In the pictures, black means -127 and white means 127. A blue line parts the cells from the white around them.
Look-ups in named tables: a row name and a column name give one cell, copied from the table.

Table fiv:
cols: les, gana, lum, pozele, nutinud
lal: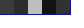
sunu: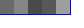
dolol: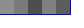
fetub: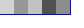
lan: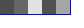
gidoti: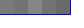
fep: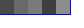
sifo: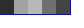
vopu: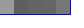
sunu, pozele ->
-40
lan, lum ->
98
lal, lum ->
62
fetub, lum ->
65
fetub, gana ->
23
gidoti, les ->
-5
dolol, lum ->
-49
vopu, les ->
27
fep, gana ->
-22
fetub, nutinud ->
13
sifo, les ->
-82
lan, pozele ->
-46
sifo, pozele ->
-15
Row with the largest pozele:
dolol

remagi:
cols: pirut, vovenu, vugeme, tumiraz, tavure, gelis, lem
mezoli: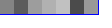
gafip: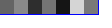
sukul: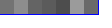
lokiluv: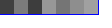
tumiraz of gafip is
-11
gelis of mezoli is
-52
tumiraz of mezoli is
49
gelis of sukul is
27
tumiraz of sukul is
-36
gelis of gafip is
85
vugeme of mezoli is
29
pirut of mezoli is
4
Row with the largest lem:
lokiluv

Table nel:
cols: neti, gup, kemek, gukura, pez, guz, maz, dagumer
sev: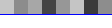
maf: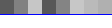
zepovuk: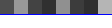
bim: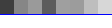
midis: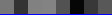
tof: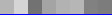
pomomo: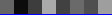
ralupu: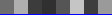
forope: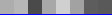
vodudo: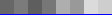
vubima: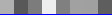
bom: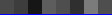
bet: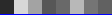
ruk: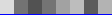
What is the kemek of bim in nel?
26
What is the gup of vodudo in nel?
-4
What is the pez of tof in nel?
50
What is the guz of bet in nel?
56
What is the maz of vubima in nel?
32
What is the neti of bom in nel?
-54
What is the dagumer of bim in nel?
87
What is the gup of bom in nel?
-66
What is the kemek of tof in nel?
-13
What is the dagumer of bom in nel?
-49
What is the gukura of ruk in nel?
-11
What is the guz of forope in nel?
34
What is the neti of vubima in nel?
48
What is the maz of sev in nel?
-68
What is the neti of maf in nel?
-36
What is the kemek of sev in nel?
39

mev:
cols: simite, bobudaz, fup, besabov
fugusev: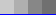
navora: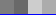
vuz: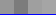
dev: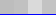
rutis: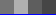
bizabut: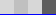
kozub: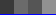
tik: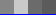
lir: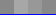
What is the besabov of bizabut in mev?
-33
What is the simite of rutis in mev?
-11
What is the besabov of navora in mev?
44
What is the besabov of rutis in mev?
-57
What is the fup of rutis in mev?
-33
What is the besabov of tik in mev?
-36
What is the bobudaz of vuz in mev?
-3
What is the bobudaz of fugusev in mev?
47
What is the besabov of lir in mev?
9
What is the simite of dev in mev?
61
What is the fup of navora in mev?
77
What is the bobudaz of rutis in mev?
48
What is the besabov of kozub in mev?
17
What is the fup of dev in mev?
90
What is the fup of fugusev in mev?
7
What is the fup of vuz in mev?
31
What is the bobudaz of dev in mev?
65
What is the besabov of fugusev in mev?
-15
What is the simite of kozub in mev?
-69

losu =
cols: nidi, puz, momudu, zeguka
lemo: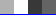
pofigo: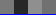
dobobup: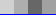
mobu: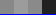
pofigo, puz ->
-88
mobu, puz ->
28
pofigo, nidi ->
-6
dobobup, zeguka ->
33
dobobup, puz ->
46
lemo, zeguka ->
-27
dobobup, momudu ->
-24
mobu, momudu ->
10
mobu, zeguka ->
-94
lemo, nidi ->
49
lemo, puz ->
126
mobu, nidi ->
8
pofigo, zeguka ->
-14

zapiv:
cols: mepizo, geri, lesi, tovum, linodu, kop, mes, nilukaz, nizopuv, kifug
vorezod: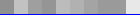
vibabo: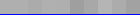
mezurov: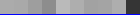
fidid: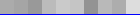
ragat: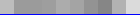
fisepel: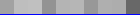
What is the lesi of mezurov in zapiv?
30
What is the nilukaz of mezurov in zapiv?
36
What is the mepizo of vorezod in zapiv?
16
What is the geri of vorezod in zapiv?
66
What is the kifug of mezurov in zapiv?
-74
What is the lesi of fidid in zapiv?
25
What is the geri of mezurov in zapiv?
41
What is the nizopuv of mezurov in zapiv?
46
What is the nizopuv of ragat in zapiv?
50
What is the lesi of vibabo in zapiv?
43
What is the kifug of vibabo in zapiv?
34
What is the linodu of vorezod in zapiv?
60
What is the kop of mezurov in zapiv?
46
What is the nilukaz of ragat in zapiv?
6
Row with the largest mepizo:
ragat

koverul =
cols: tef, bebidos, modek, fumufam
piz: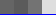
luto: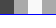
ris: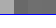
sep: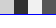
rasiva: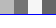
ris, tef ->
44
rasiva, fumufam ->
-24
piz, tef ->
-26
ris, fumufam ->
-17
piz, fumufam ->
94
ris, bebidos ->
-22
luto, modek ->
121
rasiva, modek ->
118
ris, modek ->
-16
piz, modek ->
-12
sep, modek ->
113
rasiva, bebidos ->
-11
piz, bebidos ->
-36
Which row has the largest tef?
sep

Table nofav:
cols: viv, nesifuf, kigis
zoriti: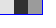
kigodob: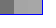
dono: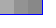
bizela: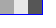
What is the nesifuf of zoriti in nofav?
-79
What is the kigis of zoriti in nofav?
27
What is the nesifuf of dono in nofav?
19
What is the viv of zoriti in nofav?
99
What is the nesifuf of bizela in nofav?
104
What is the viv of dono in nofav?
43
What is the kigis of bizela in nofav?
-41
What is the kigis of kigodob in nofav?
39
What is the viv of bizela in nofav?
40

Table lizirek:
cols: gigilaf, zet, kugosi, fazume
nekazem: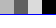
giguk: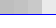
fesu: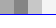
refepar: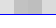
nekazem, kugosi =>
91
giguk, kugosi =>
73
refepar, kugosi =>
62
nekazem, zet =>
-31
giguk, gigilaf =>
62
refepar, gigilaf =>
96
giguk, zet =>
66
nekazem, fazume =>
-125
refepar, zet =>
66
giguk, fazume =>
106
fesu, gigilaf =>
42
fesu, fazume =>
116
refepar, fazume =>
91
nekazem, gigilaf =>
57
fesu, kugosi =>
71
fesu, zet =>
5

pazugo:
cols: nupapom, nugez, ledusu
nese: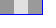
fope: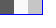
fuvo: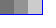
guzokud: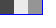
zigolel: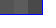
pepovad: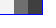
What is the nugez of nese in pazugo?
97
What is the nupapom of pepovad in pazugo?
115
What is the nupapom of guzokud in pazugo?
-56
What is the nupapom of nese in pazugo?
22
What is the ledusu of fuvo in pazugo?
76
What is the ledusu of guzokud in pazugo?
21
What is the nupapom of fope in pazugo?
-36
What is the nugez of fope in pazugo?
121
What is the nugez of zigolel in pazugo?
-35
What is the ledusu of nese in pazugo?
26
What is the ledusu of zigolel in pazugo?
-54
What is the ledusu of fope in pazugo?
70
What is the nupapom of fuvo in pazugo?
-12
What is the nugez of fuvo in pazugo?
19
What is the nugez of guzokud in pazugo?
107
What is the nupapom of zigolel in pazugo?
-43
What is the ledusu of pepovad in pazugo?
-64
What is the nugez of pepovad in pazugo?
-16

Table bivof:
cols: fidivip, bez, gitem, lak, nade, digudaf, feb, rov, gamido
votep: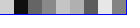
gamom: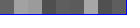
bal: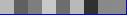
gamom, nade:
-33
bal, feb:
-79
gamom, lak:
-48
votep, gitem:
-26
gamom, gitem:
27
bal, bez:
-31
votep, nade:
68
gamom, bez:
34
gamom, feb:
39
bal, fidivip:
57

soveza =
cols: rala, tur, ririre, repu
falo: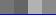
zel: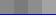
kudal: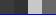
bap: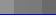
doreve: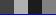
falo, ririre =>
50
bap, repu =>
-20
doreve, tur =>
48
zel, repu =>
35
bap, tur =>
-3
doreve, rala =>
-61
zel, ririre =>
13
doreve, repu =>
1
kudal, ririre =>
72
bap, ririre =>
-5
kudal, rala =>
-68
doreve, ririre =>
-99
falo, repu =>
10
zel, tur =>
-4
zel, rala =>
9
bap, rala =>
19
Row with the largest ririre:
kudal

